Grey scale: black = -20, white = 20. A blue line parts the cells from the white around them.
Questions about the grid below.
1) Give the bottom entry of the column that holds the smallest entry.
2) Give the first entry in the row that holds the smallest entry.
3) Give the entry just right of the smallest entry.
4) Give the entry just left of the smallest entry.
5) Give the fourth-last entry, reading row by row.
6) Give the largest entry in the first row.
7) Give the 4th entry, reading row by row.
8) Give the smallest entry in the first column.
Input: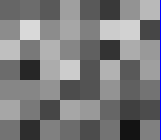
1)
-17
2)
-2
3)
0
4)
-2
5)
-8
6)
9
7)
5
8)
-4

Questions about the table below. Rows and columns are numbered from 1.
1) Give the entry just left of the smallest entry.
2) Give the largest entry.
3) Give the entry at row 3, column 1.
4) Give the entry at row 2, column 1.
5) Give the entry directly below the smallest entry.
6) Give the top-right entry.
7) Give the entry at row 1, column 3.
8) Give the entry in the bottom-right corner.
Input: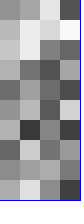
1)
8
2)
19
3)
11
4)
9
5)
12
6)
-7
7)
16
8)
-10
